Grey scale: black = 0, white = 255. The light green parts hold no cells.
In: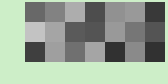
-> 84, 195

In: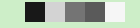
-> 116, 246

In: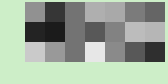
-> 88, 231

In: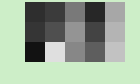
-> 148, 223

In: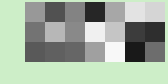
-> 240, 248

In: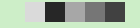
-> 167, 218

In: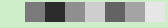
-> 206, 230

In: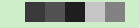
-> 30, 198

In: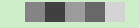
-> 155, 212
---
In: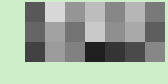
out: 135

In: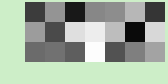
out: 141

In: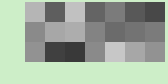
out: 123

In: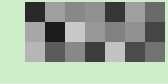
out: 54

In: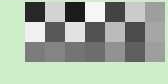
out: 67

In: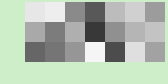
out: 188
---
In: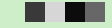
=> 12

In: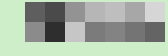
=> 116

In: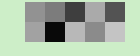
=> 139

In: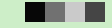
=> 202

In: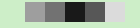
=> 87

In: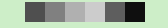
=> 94
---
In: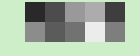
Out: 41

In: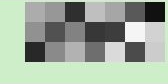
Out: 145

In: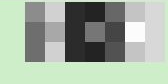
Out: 110

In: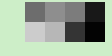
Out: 109

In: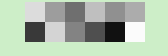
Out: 220

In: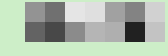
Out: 147

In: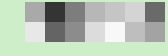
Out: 169

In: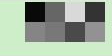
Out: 9
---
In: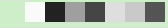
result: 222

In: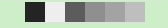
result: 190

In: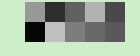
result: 178

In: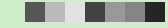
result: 186

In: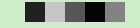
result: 130

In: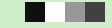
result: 152

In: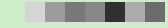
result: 171
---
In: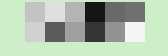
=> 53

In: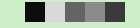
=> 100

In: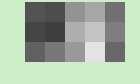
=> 153

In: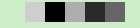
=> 173

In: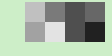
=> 227

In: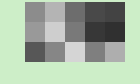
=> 213
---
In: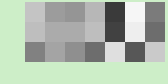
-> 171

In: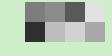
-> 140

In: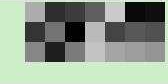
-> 115

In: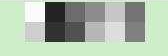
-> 36

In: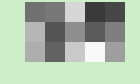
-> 85

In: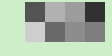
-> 177

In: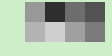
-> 46

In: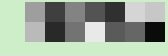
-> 63

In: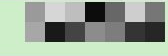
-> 214
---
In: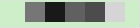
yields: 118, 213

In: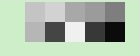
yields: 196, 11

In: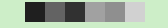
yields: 31, 209

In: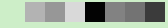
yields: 179, 59

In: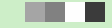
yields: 165, 59

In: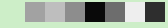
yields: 162, 46

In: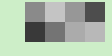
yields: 138, 184
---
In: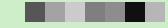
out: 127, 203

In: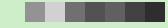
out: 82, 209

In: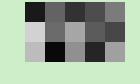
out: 166, 210

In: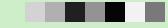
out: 147, 242

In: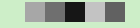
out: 22, 195

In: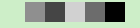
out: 209, 209
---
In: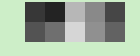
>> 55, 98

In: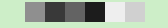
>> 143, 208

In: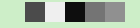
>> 75, 144

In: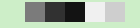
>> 123, 206

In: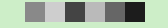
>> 137, 28

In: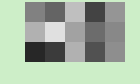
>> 129, 142

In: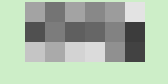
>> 163, 66

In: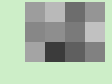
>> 157, 129

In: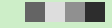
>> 100, 45
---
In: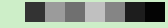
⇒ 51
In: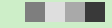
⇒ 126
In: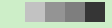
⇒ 194
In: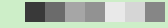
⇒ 57
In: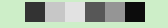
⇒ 51
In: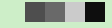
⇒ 78
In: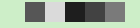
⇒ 86
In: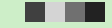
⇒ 64
